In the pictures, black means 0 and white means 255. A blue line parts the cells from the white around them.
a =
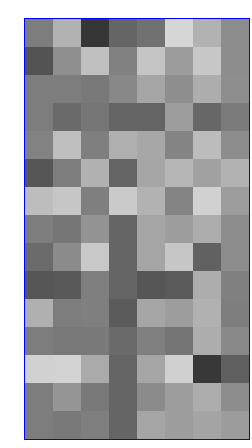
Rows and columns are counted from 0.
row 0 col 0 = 125
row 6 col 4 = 178
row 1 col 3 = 129
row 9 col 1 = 89
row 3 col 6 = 103
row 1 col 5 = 156
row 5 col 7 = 178
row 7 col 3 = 101
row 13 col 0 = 125
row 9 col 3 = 101
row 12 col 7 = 95
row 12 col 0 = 209
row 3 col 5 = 157
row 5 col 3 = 101
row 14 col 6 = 164
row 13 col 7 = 141
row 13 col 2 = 121
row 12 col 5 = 208
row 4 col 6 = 188
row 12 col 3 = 101
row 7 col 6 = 173
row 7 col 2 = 147
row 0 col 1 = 178
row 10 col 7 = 126
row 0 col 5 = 214
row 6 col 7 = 157
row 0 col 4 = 113
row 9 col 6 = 173
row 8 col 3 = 101
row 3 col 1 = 106
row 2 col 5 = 142
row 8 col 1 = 139
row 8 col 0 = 107

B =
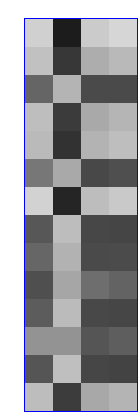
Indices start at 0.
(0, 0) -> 208
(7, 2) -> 71
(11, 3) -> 94
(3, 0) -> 190
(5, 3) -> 79
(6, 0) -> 210
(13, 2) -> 168
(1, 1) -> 55
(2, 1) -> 180
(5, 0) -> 119
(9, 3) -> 99
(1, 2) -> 173
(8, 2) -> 74
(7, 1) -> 189
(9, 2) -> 110
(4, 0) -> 186
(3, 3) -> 181

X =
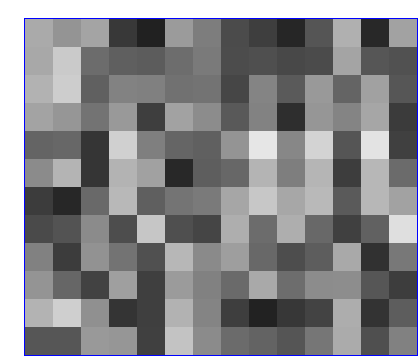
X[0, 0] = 170
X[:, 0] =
[170, 168, 178, 163, 100, 139, 60, 74, 129, 148, 179, 86]
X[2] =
[178, 205, 96, 130, 128, 113, 115, 70, 132, 90, 153, 100, 161, 86]
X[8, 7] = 158
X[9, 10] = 140
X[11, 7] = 107
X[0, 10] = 85
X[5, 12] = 183
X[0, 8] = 62
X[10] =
[179, 207, 144, 52, 63, 178, 132, 62, 34, 55, 67, 173, 51, 93]
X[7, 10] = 104
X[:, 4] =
[33, 92, 128, 62, 127, 161, 95, 198, 80, 63, 63, 64]
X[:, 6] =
[125, 122, 115, 140, 96, 94, 122, 69, 138, 129, 132, 139]
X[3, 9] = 46
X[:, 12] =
[40, 86, 161, 166, 227, 183, 183, 97, 49, 86, 51, 79]
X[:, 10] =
[85, 75, 153, 150, 211, 181, 185, 104, 93, 140, 67, 118]
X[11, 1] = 86
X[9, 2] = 66
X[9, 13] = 61
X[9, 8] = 169
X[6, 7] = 166
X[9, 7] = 106
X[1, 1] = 202
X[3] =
[163, 150, 115, 153, 62, 162, 140, 89, 130, 46, 150, 132, 166, 59]
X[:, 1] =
[148, 202, 205, 150, 103, 180, 39, 83, 60, 102, 207, 86]
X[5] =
[139, 180, 53, 179, 161, 40, 94, 103, 180, 126, 181, 61, 183, 107]

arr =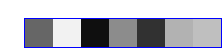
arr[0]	102
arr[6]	191
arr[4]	49
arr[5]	178

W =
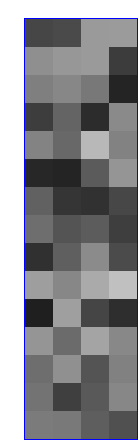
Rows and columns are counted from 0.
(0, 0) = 70
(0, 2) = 154
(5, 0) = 39
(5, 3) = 149
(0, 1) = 74
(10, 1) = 159
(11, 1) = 107
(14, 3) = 80
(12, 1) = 144
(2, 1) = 135
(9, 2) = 170
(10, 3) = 46
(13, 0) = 115
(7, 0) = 110
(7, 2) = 92

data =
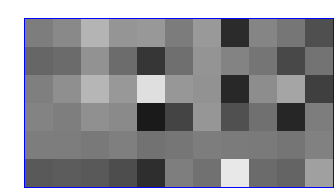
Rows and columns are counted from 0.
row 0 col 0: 125
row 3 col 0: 131
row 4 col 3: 127
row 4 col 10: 129
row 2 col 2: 182
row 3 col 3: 138
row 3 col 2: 144
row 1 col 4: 54
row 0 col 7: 43
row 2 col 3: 152
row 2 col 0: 127
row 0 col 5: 124
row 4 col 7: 123
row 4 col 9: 117
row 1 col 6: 148
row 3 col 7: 80

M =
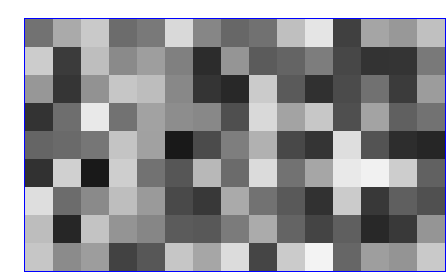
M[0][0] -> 114
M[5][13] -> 205
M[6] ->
[222, 108, 138, 190, 154, 73, 56, 170, 114, 89, 49, 203, 56, 95, 80]
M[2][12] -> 113
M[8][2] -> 157
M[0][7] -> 103
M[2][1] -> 53
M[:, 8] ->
[113, 91, 203, 217, 177, 219, 114, 171, 69]
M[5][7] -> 107
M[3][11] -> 79
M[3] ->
[51, 110, 233, 114, 162, 141, 136, 79, 217, 163, 199, 79, 163, 96, 114]
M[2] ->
[151, 53, 146, 198, 189, 136, 52, 40, 203, 90, 48, 75, 113, 59, 156]
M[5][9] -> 114
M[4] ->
[101, 106, 118, 196, 161, 25, 75, 126, 177, 72, 52, 222, 83, 45, 38]
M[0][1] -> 170
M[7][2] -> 195
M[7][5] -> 91
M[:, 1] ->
[170, 59, 53, 110, 106, 208, 108, 38, 139]
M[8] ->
[198, 139, 157, 66, 87, 198, 166, 220, 69, 203, 243, 102, 158, 148, 201]
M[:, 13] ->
[152, 52, 59, 96, 45, 205, 95, 57, 148]
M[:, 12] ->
[165, 51, 113, 163, 83, 241, 56, 40, 158]
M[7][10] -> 68
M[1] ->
[204, 59, 190, 138, 158, 128, 44, 149, 91, 100, 125, 71, 51, 52, 121]
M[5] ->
[49, 208, 25, 206, 114, 86, 184, 107, 219, 114, 166, 233, 241, 205, 97]
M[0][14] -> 192

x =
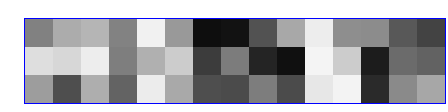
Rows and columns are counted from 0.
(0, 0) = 129
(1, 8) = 36
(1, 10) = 244
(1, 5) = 204
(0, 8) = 82
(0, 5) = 153
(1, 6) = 60
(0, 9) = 168
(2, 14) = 167
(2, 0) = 157
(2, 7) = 75
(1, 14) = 98
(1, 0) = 222
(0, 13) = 88
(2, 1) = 78
